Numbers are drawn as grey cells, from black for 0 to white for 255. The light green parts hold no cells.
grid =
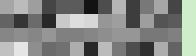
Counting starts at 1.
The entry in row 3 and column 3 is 134
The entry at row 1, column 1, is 166
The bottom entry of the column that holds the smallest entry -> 40
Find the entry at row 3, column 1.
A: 134
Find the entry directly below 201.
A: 128
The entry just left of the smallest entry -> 91
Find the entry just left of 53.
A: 99
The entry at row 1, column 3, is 158
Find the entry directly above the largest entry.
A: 142
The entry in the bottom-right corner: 99
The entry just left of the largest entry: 193
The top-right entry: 69
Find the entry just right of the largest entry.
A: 142
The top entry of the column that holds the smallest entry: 19

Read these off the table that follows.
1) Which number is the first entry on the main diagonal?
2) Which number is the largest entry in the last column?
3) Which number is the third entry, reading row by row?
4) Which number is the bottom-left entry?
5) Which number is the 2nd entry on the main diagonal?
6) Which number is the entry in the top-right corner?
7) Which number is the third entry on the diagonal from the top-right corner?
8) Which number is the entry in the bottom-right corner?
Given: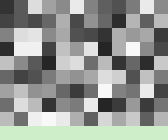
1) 51
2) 201
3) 221
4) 187
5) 89
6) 138
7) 153
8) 181

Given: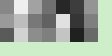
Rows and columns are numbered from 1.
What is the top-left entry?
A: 135
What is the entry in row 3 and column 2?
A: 210
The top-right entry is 148
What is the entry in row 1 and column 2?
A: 239
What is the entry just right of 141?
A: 127
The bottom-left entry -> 90

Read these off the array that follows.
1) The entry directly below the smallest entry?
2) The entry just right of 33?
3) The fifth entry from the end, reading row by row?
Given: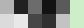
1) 48
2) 108
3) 219

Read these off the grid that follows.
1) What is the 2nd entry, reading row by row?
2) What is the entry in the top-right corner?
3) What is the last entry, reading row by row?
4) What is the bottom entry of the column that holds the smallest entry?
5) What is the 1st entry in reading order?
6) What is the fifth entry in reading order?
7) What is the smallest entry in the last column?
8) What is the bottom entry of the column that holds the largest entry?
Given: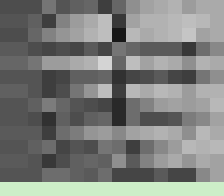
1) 77
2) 170
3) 162
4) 69
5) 77
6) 84
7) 136
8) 109

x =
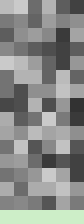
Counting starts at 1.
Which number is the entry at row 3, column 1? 93
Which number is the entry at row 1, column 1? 187
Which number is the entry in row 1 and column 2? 202
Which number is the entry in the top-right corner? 65
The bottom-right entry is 122
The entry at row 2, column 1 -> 122
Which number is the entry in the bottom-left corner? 130
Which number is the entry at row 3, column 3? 157
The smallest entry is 50
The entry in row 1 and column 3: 108
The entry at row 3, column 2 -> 143
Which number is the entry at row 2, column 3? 100
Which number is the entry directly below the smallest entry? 58
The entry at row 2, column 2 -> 136

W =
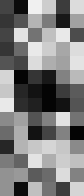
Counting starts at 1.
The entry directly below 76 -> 220
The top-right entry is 220
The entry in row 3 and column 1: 68
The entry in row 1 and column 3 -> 240
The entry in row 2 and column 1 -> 53
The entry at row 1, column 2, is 11
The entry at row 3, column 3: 115
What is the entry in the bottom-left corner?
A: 146
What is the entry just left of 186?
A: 130
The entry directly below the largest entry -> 180
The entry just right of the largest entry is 205
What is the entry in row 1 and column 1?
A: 68
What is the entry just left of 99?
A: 123
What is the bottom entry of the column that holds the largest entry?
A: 192
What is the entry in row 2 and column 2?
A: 84
